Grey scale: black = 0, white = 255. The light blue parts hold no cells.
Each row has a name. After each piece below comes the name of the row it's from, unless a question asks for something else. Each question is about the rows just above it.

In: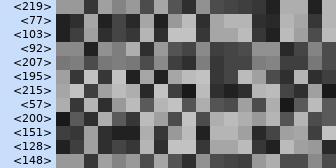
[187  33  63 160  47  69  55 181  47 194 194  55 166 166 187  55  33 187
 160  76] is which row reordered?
<103>
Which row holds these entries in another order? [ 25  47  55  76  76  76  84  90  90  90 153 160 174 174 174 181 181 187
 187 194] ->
<200>
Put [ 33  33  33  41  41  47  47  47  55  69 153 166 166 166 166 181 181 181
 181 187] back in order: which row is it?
<77>
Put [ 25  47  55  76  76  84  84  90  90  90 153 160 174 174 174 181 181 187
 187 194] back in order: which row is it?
<57>

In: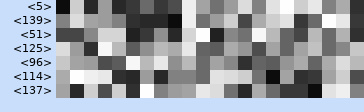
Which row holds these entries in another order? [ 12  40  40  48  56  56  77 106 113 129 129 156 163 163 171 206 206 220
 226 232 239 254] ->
<137>
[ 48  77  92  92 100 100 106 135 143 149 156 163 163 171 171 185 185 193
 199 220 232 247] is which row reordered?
<125>
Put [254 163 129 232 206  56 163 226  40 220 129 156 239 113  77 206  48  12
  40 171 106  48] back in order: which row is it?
<114>
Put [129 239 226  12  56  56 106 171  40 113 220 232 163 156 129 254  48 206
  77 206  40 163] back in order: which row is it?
<137>
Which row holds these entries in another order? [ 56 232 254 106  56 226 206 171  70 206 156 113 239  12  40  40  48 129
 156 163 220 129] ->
<139>
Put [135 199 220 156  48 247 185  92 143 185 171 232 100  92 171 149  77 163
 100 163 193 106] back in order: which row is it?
<125>
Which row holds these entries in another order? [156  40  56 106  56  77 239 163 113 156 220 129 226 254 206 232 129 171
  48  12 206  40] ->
<5>

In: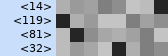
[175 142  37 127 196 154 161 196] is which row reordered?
<119>
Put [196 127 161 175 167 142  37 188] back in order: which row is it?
<81>
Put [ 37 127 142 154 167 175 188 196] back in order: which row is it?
<32>
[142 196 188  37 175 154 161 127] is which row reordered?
<14>
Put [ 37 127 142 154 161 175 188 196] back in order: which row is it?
<14>

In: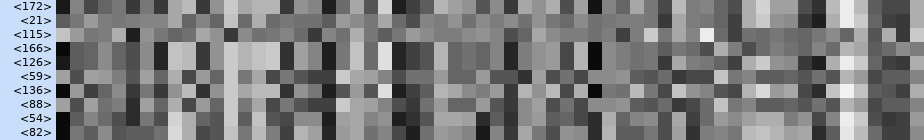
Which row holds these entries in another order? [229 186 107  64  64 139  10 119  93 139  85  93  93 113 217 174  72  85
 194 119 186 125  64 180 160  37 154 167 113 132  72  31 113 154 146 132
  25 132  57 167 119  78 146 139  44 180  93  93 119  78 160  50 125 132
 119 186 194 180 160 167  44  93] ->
<82>
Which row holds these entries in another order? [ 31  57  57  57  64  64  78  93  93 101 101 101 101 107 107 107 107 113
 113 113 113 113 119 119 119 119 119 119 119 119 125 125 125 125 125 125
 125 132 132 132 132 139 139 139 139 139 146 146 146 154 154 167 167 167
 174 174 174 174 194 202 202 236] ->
<21>

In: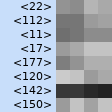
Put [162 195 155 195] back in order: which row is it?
<150>
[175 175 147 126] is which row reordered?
<177>
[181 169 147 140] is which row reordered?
<22>
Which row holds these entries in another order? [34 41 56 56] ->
<142>
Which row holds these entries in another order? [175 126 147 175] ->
<177>

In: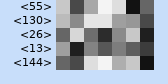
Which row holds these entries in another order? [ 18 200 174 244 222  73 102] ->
<144>
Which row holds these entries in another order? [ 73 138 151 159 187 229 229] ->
<130>

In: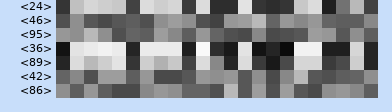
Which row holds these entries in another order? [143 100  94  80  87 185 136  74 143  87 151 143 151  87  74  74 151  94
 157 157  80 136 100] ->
<42>
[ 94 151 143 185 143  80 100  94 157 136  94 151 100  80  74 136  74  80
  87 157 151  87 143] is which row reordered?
<95>
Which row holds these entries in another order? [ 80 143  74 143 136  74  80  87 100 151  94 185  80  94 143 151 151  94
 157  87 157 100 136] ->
<95>
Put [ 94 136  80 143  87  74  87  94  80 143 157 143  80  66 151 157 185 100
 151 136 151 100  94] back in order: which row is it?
<46>
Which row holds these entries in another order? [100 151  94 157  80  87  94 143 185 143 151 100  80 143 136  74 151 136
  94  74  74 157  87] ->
<86>

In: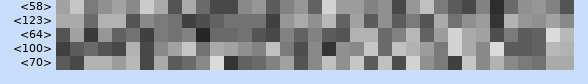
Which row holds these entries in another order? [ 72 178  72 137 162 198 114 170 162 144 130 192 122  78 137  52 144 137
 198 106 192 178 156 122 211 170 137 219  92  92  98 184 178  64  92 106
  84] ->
<100>
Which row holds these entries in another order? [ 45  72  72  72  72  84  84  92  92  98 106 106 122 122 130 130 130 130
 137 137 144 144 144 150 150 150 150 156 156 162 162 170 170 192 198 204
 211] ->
<58>
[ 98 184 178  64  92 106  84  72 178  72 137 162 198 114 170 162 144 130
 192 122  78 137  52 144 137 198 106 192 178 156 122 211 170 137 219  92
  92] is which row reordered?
<100>
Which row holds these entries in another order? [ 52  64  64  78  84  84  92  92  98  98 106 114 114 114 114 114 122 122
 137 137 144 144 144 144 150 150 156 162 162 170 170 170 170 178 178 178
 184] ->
<123>
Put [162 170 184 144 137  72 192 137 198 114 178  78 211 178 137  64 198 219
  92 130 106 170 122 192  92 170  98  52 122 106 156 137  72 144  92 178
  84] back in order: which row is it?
<70>

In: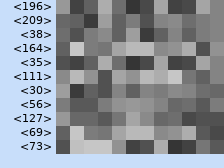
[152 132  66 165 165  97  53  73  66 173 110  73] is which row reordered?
<196>
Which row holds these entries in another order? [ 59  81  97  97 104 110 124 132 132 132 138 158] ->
<30>
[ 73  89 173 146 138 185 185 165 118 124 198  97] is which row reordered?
<69>
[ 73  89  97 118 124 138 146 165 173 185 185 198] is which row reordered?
<69>
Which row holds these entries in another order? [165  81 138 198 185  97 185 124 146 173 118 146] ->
<164>
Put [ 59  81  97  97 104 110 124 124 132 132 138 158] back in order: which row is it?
<209>

